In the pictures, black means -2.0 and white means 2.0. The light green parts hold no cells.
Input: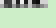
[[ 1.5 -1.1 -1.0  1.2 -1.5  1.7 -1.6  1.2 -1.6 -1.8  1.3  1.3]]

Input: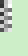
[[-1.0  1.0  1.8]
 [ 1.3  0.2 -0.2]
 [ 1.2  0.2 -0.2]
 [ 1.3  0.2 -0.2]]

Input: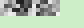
[[ 1.4  1.1  0.2  0.9 -1.4 -1.5 -0.5 -0.8  1.0  1.0 -0.6 -0.9  1.6  0.9
   0.5]
 [ 0.9  0.5  1.3 -1.3 -1.4 -0.1 -1.4  1.0  1.5  0.8 -0.6 -0.2  0.1  1.0
   0.6]]

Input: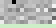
[[ 1.1  0.8  0.8 -2.0  0.8  0.7  0.7  1.0  0.9  0.9  0.7  0.9  0.6  1.1]
 [ 1.2  0.7  0.2  0.6  0.0  1.4  0.3  0.5  0.6  1.6  0.6  1.7  0.1 -0.2]
 [ 0.3  1.0  0.6  0.5  1.1  1.5  0.9  0.3  0.4  1.0  1.1  1.2  1.2 -0.4]]

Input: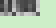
[[-1.1  0.3 -1.1  0.6 -0.6 -0.8 -0.9 -0.7 -0.8  1.1]
 [-1.1 -0.1 -1.0  1.1 -0.1 -0.7 -1.1 -0.6 -1.0  1.3]]

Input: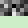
[[ 0.7 -0.1 -0.6  0.3  0.1 -0.9 -1.3]
 [-0.4 -0.4 -1.1  0.9 -1.2  0.4 -0.7]]

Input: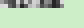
[[ 0.5 -0.2 -0.7 -0.9  1.3 -0.5  1.2  0.0  1.3  1.1 -1.1  0.2  0.0 -1.4
  -0.9  1.4]]

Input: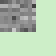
[[-0.6 -0.5 -0.2  0.3 -0.2  0.2 -0.1  0.1  0.8]
 [-0.2 -0.2  0.1 -0.2 -0.1  0.5  0.4  0.1  0.8]
 [ 0.2  0.0  0.2 -0.8  0.0  0.8  1.0  0.3  1.0]
 [ 0.5  0.5  0.3  0.3  0.4  0.0  0.2  0.2 -0.2]]

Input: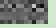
[[-0.8  0.0 -0.8 -0.5 -0.4 -0.7 -0.5 -1.1 -1.0 -0.5 -0.8 -0.4]
 [-1.0 -0.6 -0.9 -0.1 -0.6 -0.5 -0.1 -0.3 -1.6  0.3  0.4 -0.9]
 [-0.2 -0.3 -0.3 -0.4 -0.5 -0.3 -0.1 -0.8 -0.6 -0.6 -0.3 -0.2]]
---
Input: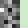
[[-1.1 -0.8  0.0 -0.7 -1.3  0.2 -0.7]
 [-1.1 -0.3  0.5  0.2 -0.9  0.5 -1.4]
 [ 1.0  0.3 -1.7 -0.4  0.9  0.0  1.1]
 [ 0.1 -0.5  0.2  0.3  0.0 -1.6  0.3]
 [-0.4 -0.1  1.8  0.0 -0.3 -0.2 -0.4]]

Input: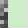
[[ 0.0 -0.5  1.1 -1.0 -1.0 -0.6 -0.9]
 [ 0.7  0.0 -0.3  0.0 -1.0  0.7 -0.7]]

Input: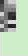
[[ 1.2  0.4 -0.1 -1.1 -1.4  1.4 -1.4  1.1]
 [ 1.2  0.3  0.0 -1.2 -1.2  1.4 -1.5  1.2]
 [ 0.4  0.2  0.0 -0.2 -0.2  0.3 -0.5  0.3]
 [-1.2 -0.7 -0.6  1.3  0.1 -0.6  1.2 -0.5]]

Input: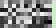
[[ 0.3  1.4 -1.1  0.9 -0.5 -2.0  0.2]
 [ 0.0  1.5 -1.5  1.3 -1.2 -1.7 -0.5]
 [ 0.3 -0.4 -1.7  1.8 -0.9 -1.1 -1.3]
 [-0.5 -1.8  0.1  0.7 -0.4  0.1 -1.2]
 [ 0.9  1.4 -1.4  1.8 -1.2 -1.5 -1.1]
 [-0.5  0.1  1.4 -0.8  1.0  1.7 -1.2]
 [-0.5 -1.6  1.1  0.3  1.2  1.5 -0.2]
 [ 1.1  1.3  1.2 -0.3  1.1 -0.4  0.9]
 [ 0.0 -1.0  1.2 -1.0  1.0  1.4 -0.3]
 [ 0.0  1.8 -1.4  1.5 -1.0 -1.2 -0.6]
 [-0.6 -0.5  1.3 -0.7  0.5  1.7 -0.3]
 [ 1.2  1.7 -1.5  1.4 -0.5 -0.9  0.8]
 [ 0.4  0.3 -1.6  1.7 -1.1 -1.1 -1.0]]

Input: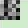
[[-1.2  0.8 -1.7 -0.1 -2.0]
 [ 1.1 -0.7  0.8  0.3 -0.4]
 [ 0.0  0.6 -0.5  0.5 -1.5]
 [-1.4 -1.7 -0.8 -1.7 -0.2]
 [ 1.0  0.1  0.4  0.6 -1.0]]

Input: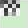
[[ 1.2 -1.1  1.9  1.8]
 [-1.0  1.4 -0.4  0.4]
 [ 0.9 -1.2  1.9  1.3]
 [-1.0  1.6 -1.2 -0.8]
 [-0.6  0.0  1.8  1.8]]

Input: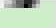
[[ 0.5  1.2]
 [-0.5  0.3]
 [-1.4 -1.1]
 [-1.4 -2.0]
 [-0.4 -0.5]
 [-0.5 -0.3]
 [ 0.4  0.2]
 [ 1.2  0.7]
 [ 1.2  0.9]
 [ 1.7  1.8]]

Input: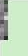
[[-0.8 -0.2 -0.6  0.3  1.3 -0.1 -0.1 -0.1 -0.3 -1.3]
 [ 0.2  0.3  0.1 -0.2  0.1 -0.7  0.1  0.4  0.0 -0.2]]
